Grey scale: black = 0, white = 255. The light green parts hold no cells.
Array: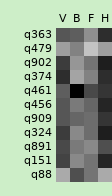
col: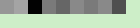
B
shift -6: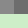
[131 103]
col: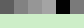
B
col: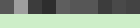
V

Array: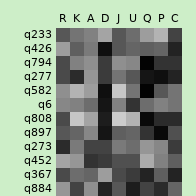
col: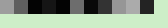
Q
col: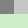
K
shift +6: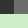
[ 57 115]
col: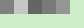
K
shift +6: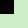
[9]

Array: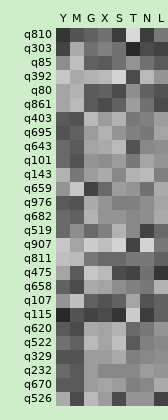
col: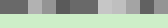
Y
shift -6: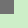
[107]

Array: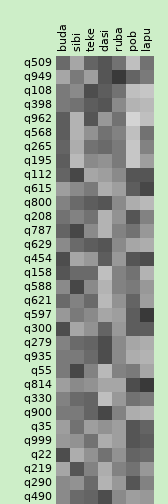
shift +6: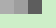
[179 164  99]
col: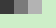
lapu
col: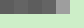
buda
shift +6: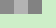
[144 185 136]
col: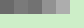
sibi
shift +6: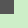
[91]

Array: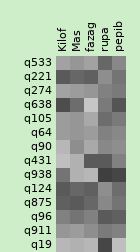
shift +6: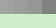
[168 162 156 135]
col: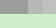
Kilof
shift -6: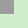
[150]
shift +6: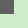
[102]

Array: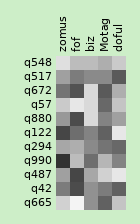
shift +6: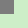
[130]
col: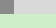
biz
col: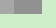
biz
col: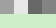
doful
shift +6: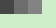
[ 76 116 137]

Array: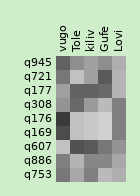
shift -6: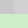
[194 202]
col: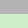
Lovi
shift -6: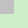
[187]
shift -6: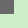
[99]
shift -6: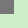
[113]

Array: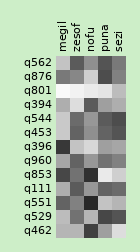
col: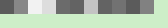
zesof
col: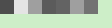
puna
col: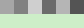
sezi
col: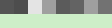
puna

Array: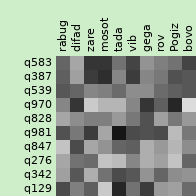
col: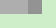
gega
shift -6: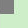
[121]

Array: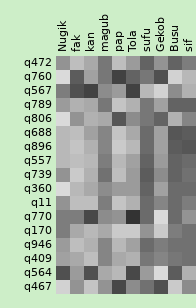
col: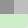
fak
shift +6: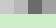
[208 190 113 167]
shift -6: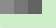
[134 113  93]
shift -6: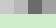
[196 178 101 155]
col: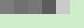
Busu

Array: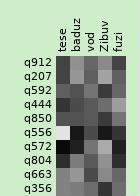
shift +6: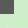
[95]
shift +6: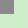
[143]
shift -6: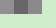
[138  97 131]
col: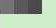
vod
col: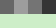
fuzi
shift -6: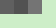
[ 90  76 110]
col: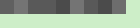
vod

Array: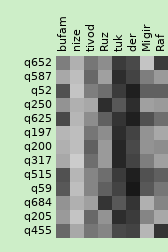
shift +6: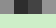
[147  51  73 153]
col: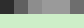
Ruz
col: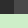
tuk
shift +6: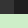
[58 37]
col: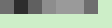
Ruz
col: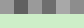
Raf
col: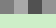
bufam

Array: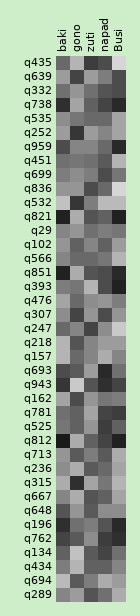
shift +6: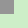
[155]
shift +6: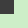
[67]
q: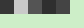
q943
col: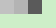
gono

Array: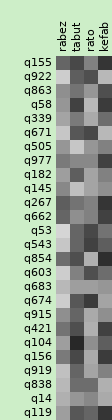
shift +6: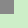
[142]
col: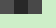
tabut
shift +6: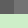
[100 121]

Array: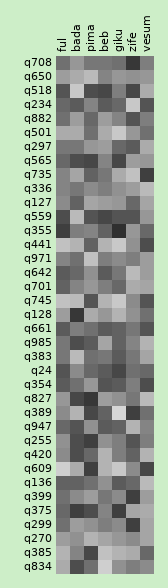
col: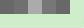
ful
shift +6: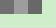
[118 163 110]
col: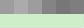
beb
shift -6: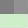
[120 139]
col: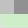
pima
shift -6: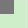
[113]
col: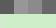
ful

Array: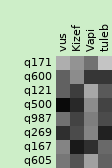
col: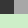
Vapi
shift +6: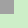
[167]
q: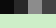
q500
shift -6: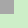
[161]
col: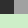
Vapi

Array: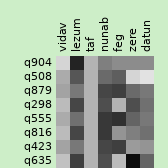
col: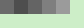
zere
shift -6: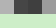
[173  64  57 149]
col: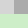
vidav
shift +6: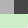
[185  76]
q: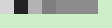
q904
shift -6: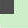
[72]
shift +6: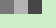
[126 185  76]

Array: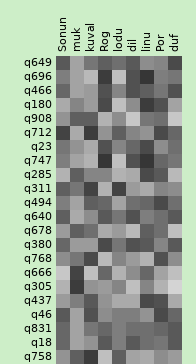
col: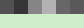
Rog
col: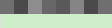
Por

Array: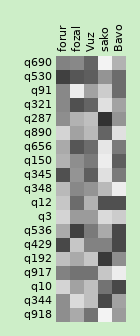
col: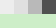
sako
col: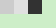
sako
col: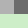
Bavo
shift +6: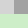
[218 168]
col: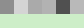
forur
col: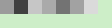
fozal

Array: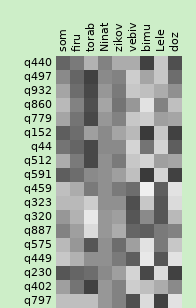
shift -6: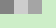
[124 199 159]
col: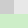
torab
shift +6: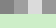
[136 165 225 157]
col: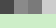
torab

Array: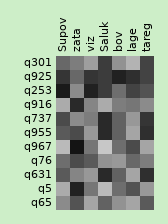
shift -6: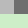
[180 104]
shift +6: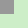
[158]
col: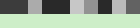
Saluk
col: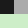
Supov
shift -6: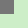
[112]

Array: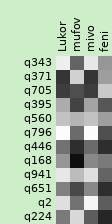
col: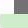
Lukor
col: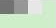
Lukor
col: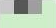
feni
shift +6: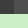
[67 85]
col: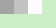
mivo
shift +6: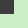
[67]

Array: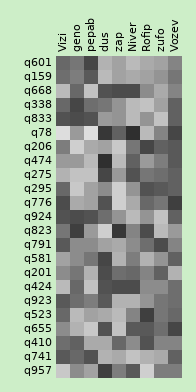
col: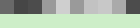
geno
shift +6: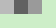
[192 103 160]
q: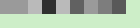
q474
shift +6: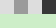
[227 160 227  61]

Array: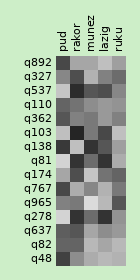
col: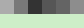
rakor
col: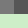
ruku
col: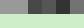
lazig
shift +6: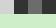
[217  57 114  57]

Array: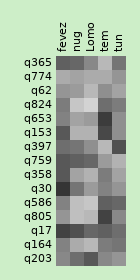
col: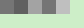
nug
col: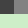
fevez
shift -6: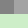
[124 157]
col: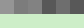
fevez
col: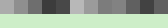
tem

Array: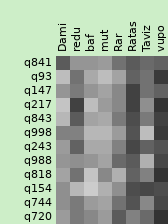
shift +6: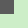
[97]
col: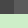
Ratas
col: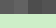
Ratas

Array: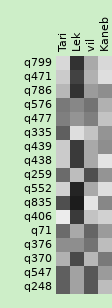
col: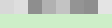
Kaneb
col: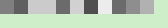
Tari
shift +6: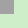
[168]
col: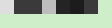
Lek
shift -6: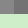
[129 109]
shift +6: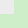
[242]
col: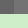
vil

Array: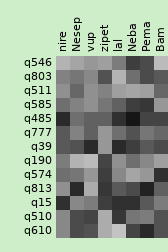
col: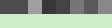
Pema
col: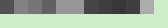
zipet
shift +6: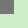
[124]
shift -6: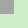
[159]
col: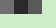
nire

